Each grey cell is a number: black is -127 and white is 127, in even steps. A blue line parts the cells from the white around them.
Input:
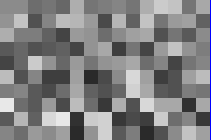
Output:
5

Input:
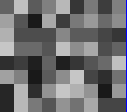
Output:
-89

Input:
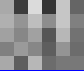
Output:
41

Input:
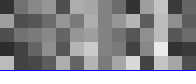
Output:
59

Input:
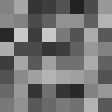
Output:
-6

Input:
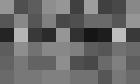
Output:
-21

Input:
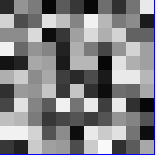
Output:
-72

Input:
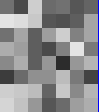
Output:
85

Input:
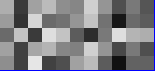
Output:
14
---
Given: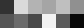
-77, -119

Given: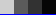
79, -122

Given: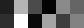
-96, 2

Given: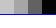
70, -123

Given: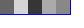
-26, 8

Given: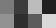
-4, 89

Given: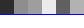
-82, 50

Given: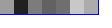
29, 44

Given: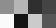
14, -41

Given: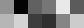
18, 76
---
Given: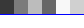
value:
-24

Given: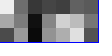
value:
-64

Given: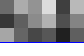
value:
92

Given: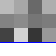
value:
39

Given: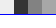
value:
-74

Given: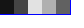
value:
98

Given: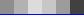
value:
71

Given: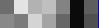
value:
3

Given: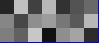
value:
-77

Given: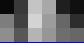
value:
40
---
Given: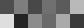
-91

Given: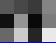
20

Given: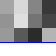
95

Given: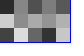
12

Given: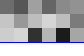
24

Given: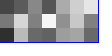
86

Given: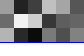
113

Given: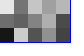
-30

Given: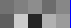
76
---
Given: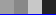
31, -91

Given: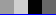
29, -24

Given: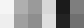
117, -15

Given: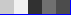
74, -51

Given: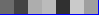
-20, 31

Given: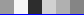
27, 5

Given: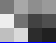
-6, -95
